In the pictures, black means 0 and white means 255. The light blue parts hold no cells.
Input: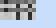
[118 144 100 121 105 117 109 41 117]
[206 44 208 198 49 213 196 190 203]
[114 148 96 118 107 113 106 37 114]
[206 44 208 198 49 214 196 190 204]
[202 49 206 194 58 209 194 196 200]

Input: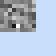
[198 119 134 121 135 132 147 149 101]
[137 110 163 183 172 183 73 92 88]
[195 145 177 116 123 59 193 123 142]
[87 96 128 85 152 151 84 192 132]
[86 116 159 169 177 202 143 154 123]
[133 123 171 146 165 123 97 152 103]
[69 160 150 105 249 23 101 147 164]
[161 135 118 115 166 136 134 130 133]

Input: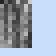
[204 99 90 181 78 55 101 36]
[108 198 107 106 71 117 63 151]
[116 187 109 70 63 117 70 113]
[84 145 122 63 106 129 83 125]
[113 132 151 60 127 158 78 108]
[74 155 139 71 67 145 74 149]
[88 107 126 85 90 141 105 145]
[86 153 126 104 77 176 82 149]
[51 182 144 64 123 124 101 136]
[51 116 149 76 109 154 94 167]
[64 75 120 82 96 184 136 142]
[53 104 135 73 97 145 152 163]

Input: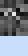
[30 83 96 50 72 49 94]
[113 120 109 55 65 49 68]
[115 140 12 80 167 123 129]
[31 18 30 232 56 181 15]
[53 60 147 60 103 69 76]
[116 116 37 78 92 88 111]
[102 92 59 71 105 83 90]
[84 69 102 52 93 63 80]
[104 105 117 30 87 35 67]

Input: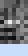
[82 107 51 96 96 97 121]
[94 121 73 75 97 99 122]
[120 107 128 53 116 52 98]
[102 136 126 65 103 57 61]
[68 132 100 85 116 57 123]
[157 104 200 138 237 162 24]
[68 141 78 104 134 108 144]
[147 144 115 40 22 21 42]
[98 129 118 63 121 78 105]
[148 53 102 12 21 35 23]
[116 139 79 77 111 62 78]

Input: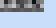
[129 116 15 136 99 79 64 163 106 41 170]
[181 65 113 175 149 68 118 194 163 128 177]
[97 90 103 89 88 95 86 82 97 107 90]

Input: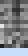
[91 88 58 84 118 107 87]
[143 148 68 92 147 147 145]
[118 80 45 51 130 100 150]
[141 148 63 95 154 122 79]
[153 133 100 124 141 166 141]
[95 99 78 86 126 96 107]
[165 150 112 128 166 148 230]
[108 102 72 96 106 106 140]
[126 108 165 146 99 112 166]
[145 143 91 118 162 141 163]
[78 119 124 62 185 127 186]
[56 76 157 101 74 85 31]

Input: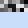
[8 68 172 156 109 213 125]
[122 226 229 22 20 113 206]
[231 4 151 20 150 108 92]
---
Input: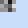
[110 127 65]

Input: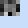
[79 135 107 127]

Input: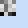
[111 110 212 22]

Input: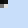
[10 224]

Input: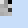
[224 158 54]

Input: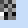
[72 40 99 15]

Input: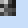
[164 111 85 42]

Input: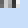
[100 207]

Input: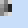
[188 107 38]
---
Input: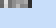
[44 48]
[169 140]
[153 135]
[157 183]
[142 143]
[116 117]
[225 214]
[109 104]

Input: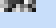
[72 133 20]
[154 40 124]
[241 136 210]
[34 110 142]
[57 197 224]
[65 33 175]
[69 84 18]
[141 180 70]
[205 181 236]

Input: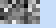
[72 225 117 184 93 128]
[194 131 112 171 118 151]
[165 200 223 91 128 105]
[41 7 110 80 61 72]
[132 87 156 143 88 128]
[56 113 103 140 129 156]
[188 47 128 140 119 238]
[31 187 83 99 129 112]
[122 140 240 86 80 147]
[141 164 51 85 32 183]

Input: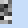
[105 135 161 61 229 94]
[210 28 101 97 237 169]
[190 81 58 157 21 162]

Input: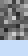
[131 182 136 183 80 93 131 77 113 134]
[77 148 129 118 108 86 157 134 188 100]
[166 103 135 40 66 106 46 95 135 54]
[63 94 69 89 206 112 77 117 205 140]
[162 67 162 144 132 132 80 100 157 170]
[147 108 92 77 109 180 85 36 109 116]
[126 121 89 132 85 81 77 117 114 53]

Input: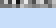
[191 168]
[129 106]
[81 153]
[213 156]
[192 136]
[79 124]
[131 146]
[232 161]
[155 194]
[17 92]
[227 154]
[67 115]
[207 119]
[108 121]

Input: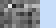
[127 183 149 117 136 87 145]
[114 186 86 130 133 119 120]
[114 152 117 43 91 55 84]
[128 191 158 97 115 89 114]
[111 70 143 60 114 93 100]
[127 99 151 87 134 116 112]
[145 32 142 141 131 123 149]
[82 232 117 97 94 85 101]
[117 95 171 119 109 78 132]
[98 119 107 66 104 97 77]

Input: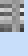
[174 81 233 67 218 178 92 58]
[152 146 156 145 155 153 147 145]
[146 165 134 168 137 145 163 170]
[165 108 201 99 192 167 114 94]
[163 114 194 106 186 165 119 102]
[167 101 209 90 199 170 109 84]
